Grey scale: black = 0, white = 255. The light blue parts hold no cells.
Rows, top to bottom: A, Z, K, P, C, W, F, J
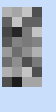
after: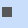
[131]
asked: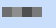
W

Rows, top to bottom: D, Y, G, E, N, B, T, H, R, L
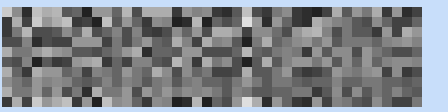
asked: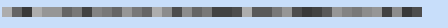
T
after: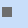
[77]
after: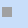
[173]
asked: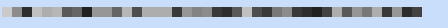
D
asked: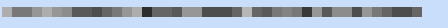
N

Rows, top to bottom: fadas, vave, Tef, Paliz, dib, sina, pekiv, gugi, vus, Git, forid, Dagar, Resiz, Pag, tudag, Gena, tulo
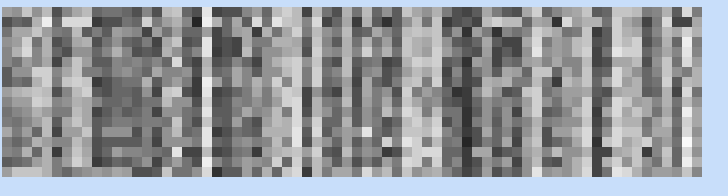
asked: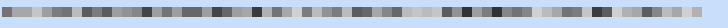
Tef
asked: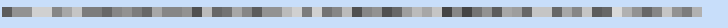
pekiv

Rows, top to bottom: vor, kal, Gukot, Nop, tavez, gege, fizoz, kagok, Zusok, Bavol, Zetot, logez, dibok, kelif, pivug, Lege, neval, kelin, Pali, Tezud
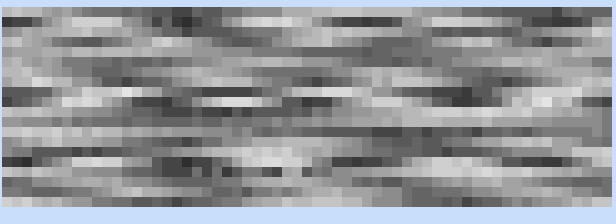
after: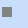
[140]
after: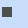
[69]
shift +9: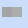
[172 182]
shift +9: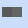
[ 98 109]

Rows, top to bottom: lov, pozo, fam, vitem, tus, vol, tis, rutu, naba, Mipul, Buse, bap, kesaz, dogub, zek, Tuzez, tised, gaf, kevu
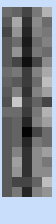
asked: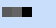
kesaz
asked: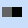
kesaz
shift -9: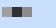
[150  40 130]
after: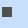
[200]

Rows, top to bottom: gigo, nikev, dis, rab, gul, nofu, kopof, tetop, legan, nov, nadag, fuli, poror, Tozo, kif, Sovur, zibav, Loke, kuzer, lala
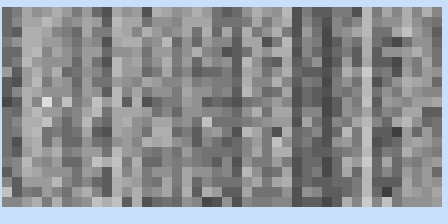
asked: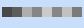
lala
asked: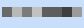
poror
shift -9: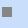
[125]
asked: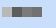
kif
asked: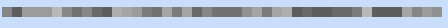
Loke

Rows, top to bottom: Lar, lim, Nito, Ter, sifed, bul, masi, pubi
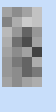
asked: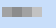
Lar
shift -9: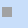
[153]

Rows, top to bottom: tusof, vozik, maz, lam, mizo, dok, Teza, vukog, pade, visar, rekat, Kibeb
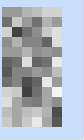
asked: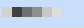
maz
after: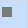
[166]

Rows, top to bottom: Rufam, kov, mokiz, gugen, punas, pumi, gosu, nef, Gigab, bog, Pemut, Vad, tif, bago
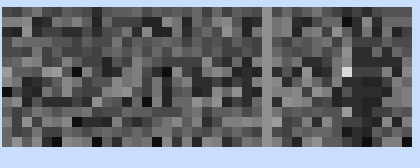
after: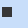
[126]
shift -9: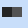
[27 74]
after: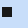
[45]

